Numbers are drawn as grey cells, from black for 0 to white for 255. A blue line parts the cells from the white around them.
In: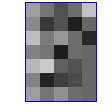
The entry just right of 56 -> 81
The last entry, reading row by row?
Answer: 103
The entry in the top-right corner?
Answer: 195
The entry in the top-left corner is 158
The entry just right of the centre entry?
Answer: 109
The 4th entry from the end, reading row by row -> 116
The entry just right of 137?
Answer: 56
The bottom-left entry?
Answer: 158
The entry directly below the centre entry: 95
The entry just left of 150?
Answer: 123

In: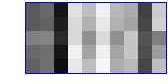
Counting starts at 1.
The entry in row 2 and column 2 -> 98
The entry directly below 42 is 21
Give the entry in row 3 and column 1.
126
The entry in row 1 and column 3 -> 21
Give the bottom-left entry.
98
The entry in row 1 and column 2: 104
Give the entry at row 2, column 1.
90
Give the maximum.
247
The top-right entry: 203
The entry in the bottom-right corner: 190
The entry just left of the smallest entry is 111
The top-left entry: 90
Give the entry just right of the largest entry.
171
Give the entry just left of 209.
70

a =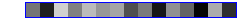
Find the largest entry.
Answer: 208
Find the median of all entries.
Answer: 123

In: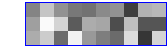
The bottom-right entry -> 212
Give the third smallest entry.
77
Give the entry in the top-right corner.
184
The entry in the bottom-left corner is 172
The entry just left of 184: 178
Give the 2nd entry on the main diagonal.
250
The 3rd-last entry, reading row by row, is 220
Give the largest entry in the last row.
242
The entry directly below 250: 204

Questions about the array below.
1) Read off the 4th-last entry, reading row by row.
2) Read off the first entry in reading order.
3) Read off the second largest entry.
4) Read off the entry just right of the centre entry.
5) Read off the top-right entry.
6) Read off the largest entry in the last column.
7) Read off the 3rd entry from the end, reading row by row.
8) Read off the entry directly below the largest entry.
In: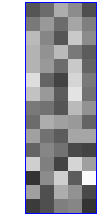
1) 79
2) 85
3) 227
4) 186
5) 79
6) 250
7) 127
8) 73

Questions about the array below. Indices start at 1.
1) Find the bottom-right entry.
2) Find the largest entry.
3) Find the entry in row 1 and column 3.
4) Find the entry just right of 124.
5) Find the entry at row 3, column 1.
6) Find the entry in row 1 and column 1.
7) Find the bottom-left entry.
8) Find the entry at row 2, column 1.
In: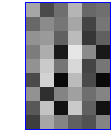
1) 132
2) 230
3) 111
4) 173
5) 146
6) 166
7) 62
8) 104

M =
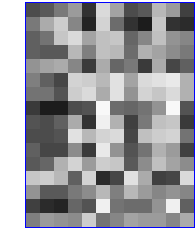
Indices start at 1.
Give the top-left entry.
76
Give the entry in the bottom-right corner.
171
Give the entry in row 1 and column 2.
89
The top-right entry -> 64
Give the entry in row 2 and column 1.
121
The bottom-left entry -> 127
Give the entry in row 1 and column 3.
121
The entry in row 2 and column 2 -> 171
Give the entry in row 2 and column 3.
205
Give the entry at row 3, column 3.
198
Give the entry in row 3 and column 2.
115
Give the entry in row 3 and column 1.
96

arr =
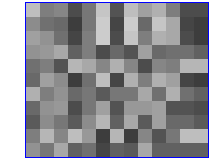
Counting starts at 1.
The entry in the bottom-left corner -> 146
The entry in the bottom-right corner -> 97
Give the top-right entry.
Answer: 76
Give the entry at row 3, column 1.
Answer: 160
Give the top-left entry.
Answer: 190
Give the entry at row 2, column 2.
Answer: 112
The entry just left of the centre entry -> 190
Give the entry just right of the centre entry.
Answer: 176
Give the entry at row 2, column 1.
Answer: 140
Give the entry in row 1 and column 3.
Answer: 134
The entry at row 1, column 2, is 126
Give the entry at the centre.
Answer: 69
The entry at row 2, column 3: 105

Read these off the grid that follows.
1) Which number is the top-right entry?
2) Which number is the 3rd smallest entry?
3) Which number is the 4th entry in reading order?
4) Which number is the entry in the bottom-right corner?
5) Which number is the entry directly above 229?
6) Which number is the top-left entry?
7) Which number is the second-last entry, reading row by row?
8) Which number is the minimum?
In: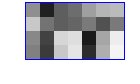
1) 187
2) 44
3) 109
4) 244
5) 222
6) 143
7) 174
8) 26

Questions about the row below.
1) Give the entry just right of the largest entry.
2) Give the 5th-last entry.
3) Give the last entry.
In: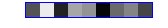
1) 34
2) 147
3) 69
